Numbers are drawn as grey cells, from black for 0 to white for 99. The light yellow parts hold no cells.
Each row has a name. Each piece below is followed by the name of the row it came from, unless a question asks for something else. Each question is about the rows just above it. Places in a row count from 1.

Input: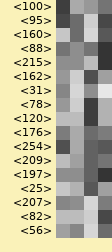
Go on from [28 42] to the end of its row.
[80 28]
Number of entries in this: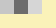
3
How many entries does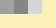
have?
3
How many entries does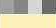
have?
4
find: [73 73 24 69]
<120>
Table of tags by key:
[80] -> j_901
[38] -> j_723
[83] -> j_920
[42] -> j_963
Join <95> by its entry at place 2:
j_963
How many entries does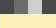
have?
4

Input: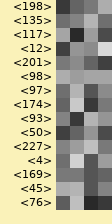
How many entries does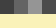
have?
4
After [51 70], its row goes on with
[43]
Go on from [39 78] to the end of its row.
[22 47]
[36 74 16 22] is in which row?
<76>
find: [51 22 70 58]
<93>

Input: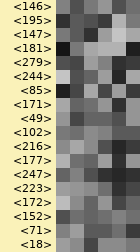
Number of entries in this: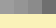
4
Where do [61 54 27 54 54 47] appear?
<18>
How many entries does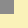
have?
1
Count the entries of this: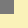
1
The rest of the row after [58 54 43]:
[19 27]
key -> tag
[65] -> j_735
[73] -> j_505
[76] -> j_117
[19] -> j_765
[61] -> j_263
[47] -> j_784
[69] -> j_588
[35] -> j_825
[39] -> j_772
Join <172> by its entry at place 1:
j_505
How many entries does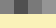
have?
4

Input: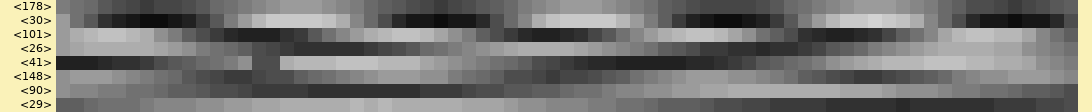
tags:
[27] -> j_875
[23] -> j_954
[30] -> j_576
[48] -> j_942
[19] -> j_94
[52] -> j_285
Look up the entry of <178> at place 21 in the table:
j_285
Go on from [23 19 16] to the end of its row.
[16 13 13 13 13 13 16 16 19 23 27 34 37 41 44 48 56 60 64 67 71 71 71 75
 75 75 71 71 67 67 64 56 52 48]

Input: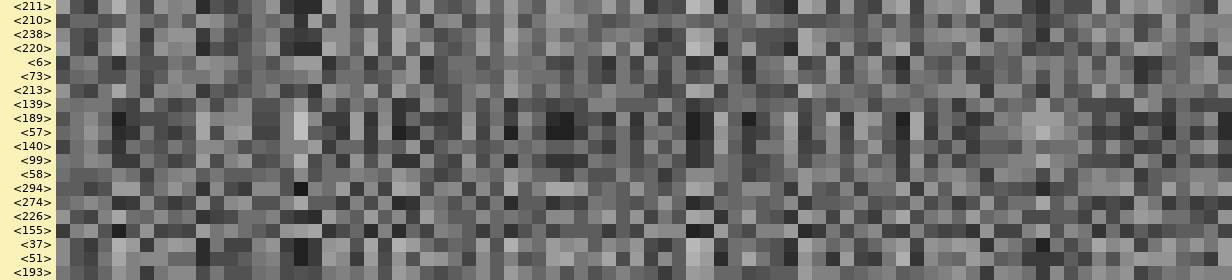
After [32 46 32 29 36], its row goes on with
[26 32 40 50 40 50 46 29 32 57 36 53 50 50]
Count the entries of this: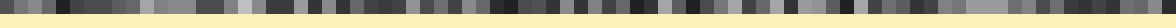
84
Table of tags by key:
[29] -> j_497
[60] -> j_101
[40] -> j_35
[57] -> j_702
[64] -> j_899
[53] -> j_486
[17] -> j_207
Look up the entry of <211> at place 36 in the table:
j_101

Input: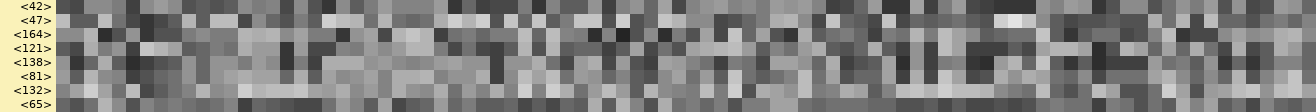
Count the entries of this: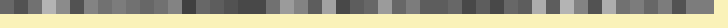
51
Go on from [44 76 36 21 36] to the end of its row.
[44 44 28 32 51 73 21 28 28 54 63 54 57 67 70 54]
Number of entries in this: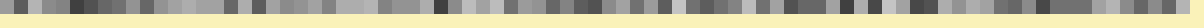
85
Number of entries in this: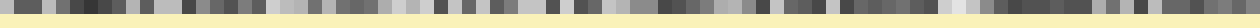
90
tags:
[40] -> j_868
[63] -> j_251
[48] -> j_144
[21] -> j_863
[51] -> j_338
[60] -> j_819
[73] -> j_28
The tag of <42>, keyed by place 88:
j_819
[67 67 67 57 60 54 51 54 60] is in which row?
<138>
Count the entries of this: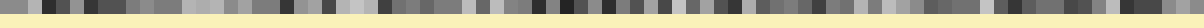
86

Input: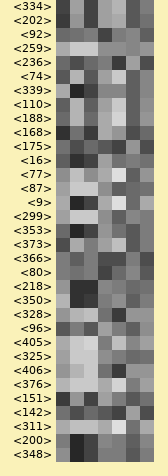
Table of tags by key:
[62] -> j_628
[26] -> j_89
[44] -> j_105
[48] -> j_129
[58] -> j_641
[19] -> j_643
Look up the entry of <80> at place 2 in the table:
j_105
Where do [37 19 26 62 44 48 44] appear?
<16>
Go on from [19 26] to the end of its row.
[62 44 48 44]
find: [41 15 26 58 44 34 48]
<353>
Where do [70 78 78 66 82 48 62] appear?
<376>
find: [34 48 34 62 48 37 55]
<96>
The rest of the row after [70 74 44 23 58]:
[58]

